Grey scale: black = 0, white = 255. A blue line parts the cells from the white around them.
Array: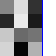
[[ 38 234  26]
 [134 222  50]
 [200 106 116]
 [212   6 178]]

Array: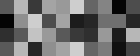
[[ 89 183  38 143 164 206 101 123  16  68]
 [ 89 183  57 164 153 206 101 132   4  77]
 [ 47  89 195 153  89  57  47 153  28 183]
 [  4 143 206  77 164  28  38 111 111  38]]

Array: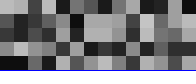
[[ 85  35  56  96 138  14 168 168 159  67 196 105 159 187]
 [187 177  67 187  26 116  85  26 116 168  26  35 159  14]
 [ 56  35  76  47 159  35 177 177 147  47 187 116 105 168]
 [ 14  14 105  26 177  85 147 187 128  56 177 147  76 168]
 [138 187 147 128  56 159  26  56  35 138  35  96  47  47]]

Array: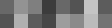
[[ 83 176  92  71 157 138 187 115]
 [104 147 127  60 104  83 196  92]]

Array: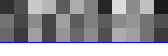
[[115  70 139  70 160  92 127  92 139 149 115  80]
 [104  59 160  70 149 104 139  80 172 160 115  59]
 [ 49  80 201 182  92 172 127  38 220 139 192  27]]

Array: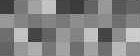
[[110 194  69 100 152 132 194  69 141 204]
 [152 132 120 132 120 141 132 141 110 132]
 [ 59 120 162 194  69  59 100 152  88 100]
 [100 152 172 120 162 110 162 110 183 141]]

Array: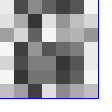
[[224 170  54 224 149 191 213]
 [191 159  64 224 138 170 191]
 [159 213  97 245 170 180 149]
 [245  54 116 116  64  97 245]
 [213  75 126 126  54  85 234]
 [234  75 138  97  64  85 245]
 [245  64 149  85 107 126 234]]

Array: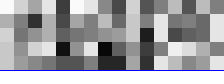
[[176 127  49 176  73 165 127 188 105 200 127 229 117 127 105 229]
 [200 156 136 117  84  84 127  38  38 165  49 229 188 136 156 229]
 [210 117 146 176  96 117 127 146 156 200  29 229  73  96 105 229]
 [250 210 165 229  61 250 229 136  73 210  84 127 188  84 188 127]
 [200 146 210 229  17 146 229   8  96 146  61 127 239 220 176 127]]
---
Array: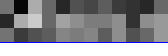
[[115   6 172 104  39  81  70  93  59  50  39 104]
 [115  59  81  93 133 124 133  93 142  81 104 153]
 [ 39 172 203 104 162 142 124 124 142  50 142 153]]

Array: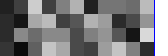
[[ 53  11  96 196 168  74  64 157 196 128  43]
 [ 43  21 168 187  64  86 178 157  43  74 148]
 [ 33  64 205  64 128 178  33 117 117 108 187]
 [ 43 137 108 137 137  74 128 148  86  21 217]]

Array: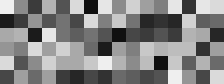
[[ 27  59 149  83 115  71 218 127 200 115  38  50  38 209  94 106]
 [218  83 139 209 169 169 200 239 179 139 189  16 200  94 179 106]
 [149 127 218 159 209 169 106  27 159 127 200 179 189 189  50 159]
 [239 139  59 179  83 218  16 230 139 209 159 127 230  50 230 218]
 [ 71 159 106 159  59  38  71  50 106  94  71  83 239 149  71 218]
 [169 179  27 230 115  94 115  83  16  71  59  83  59 179 169  38]]

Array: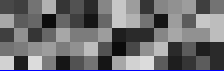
[[210  30 220 124  21  82 115  21 167 210 220  92  30  53  92  42]
 [ 72  63 115 178  53  82  42 134 199 157  53 134 145 157  63 115]
 [167  92 103  11 103  63  21 103 199 178 115  21 157  92 199 189]
 [115 124 145 157 124 145 189  82  11  72 145 189  42  92  30  42]
 [ 63 145  53 103 167 124 124 157  30  42  42 134 167 145 145 189]]

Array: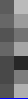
[[ 72  39]
 [ 83 114]
 [ 72 124]
 [103 155]
 [103 165]
 [ 83 176]
 [ 92 187]]

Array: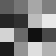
[[ 37  48 188 232]
 [211 105  16  72]
 [ 93 117 167 127]
 [ 27 148 222 178]]
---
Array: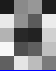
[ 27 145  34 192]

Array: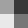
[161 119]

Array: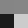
[133 204]

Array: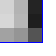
[211 182  84]

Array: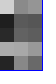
[208  90  93]

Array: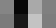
[133  24]

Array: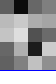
[ 95 201  81 204]

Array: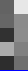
[ 99 139]

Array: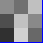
[140 193 104]
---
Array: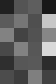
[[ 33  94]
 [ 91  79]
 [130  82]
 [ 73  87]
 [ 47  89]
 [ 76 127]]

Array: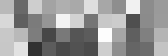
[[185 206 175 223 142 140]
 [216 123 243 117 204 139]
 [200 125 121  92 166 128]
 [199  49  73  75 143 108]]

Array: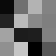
[[  9 179]
 [ 35 137]
 [163  30]
 [144   1]]

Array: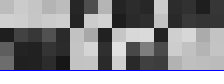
[[188 197 188  78  36  39  44  30]
 [208 198 206 204  29  46  41  52]
 [ 30  55  42 168 198 218 207 171]
 [ 94  33  43 213 224 126 205 180]
 [109  33  22 196 207  64 178 189]]

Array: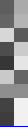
[[ 94]
 [101]
 [215]
 [ 77]
 [ 54]
 [201]
 [142]
 [ 66]
 [ 61]]

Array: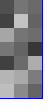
[[ 79 106]
 [ 66  99]
 [166 109]
 [118  55]
 [ 64 173]
 [181 124]
 [189 100]]

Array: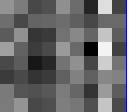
[[147  72 143  36  66]
 [110 100 109  72 105]
 [ 91  53 114 101  93]
 [159  60 154   1  65]
 [ 73  23 115  70 116]
 [ 59  52  96  96 130]
 [122  81 123  51  93]
 [123  72 126  79  74]]

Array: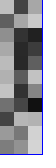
[[191 167]
 [ 95 201]
 [143  33]
 [169  60]
 [187  95]
 [177 194]
 [195 133]
 [113  17]
 [ 67 178]
 [154 210]
 [125 212]]
